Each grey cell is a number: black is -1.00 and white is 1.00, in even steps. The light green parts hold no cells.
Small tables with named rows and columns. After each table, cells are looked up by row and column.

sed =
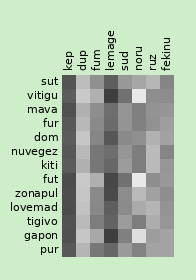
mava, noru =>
0.00
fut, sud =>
-0.11
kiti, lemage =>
-0.19
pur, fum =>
-0.07
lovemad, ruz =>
0.42
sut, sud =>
0.19
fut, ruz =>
0.11
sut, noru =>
0.30
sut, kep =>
-0.34
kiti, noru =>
-0.02
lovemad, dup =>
0.52
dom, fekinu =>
0.27
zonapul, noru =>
0.46
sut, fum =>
0.13
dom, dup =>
0.55
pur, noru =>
0.02
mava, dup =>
0.38

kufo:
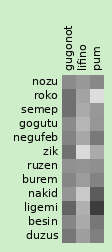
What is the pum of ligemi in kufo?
-0.53
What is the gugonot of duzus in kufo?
-0.07
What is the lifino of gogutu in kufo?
0.43
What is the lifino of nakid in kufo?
0.58
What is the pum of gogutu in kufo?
0.18
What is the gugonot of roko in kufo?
-0.12
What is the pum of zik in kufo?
0.34
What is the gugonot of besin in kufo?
0.05
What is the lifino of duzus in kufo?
0.24

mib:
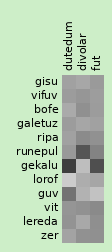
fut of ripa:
0.14
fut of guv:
0.52
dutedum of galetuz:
0.22
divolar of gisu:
0.31
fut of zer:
0.13
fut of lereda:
0.12
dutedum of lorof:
0.60
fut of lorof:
0.30
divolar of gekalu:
0.49
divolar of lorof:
0.36
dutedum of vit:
0.17
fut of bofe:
0.22
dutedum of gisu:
0.26
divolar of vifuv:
0.18
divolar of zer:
0.14
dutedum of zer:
0.28
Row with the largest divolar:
gekalu

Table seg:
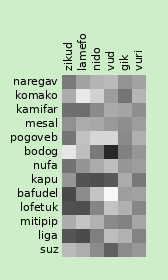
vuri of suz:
0.19
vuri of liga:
0.03
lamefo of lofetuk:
-0.38
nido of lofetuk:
0.04
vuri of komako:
0.42
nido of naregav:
0.41
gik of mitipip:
0.02
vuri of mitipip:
0.30
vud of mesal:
0.20
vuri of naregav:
0.27
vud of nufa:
0.48
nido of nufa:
0.34
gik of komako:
-0.08
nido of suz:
0.09

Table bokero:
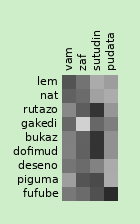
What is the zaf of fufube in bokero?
-0.16
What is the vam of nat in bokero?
-0.24
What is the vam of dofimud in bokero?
0.01
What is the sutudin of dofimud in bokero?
-0.60
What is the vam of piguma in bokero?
0.24
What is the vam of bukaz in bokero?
0.00
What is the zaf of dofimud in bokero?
-0.24
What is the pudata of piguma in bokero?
0.35
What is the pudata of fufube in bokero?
-0.67
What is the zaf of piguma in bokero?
-0.34
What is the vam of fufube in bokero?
-0.06
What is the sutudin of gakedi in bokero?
-0.19
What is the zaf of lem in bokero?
-0.10
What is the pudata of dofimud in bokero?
0.14
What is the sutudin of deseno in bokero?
0.02
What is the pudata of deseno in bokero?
0.34

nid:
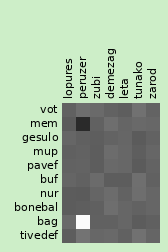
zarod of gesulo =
-0.23
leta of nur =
-0.23
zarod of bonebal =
-0.20
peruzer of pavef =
-0.22
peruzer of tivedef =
-0.10
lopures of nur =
-0.28
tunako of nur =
-0.14
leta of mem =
-0.21
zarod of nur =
-0.20

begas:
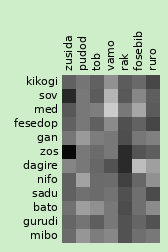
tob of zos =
-0.16
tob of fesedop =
-0.25
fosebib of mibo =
-0.13
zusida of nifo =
-0.24
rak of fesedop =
-0.37
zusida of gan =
-0.07
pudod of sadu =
-0.12
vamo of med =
0.59
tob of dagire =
-0.19
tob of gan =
-0.02
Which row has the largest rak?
med

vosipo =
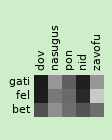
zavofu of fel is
0.58
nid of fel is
-0.68
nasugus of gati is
0.18
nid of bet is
-0.34
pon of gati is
-0.26
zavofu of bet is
-0.13
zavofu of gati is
0.18
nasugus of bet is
0.13
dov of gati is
-0.80

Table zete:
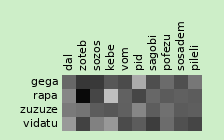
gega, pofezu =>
-0.16
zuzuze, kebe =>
-0.32
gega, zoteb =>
-0.57
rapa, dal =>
0.05
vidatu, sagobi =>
-0.52
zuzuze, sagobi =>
-0.27
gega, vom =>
-0.41

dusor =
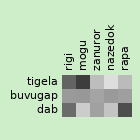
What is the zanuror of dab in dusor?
0.26
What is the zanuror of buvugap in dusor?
0.29
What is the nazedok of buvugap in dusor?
0.21
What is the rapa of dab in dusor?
-0.39
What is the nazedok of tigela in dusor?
0.74
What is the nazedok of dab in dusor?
0.54

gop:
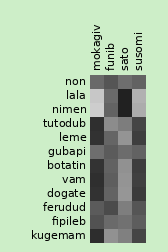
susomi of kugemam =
-0.46
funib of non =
-0.33
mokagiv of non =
-0.18
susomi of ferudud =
-0.33
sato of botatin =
0.14
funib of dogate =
-0.22
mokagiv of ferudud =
-0.29
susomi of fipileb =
-0.27
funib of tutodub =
0.10
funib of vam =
-0.26
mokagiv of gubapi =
-0.14
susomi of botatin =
-0.52
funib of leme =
-0.21

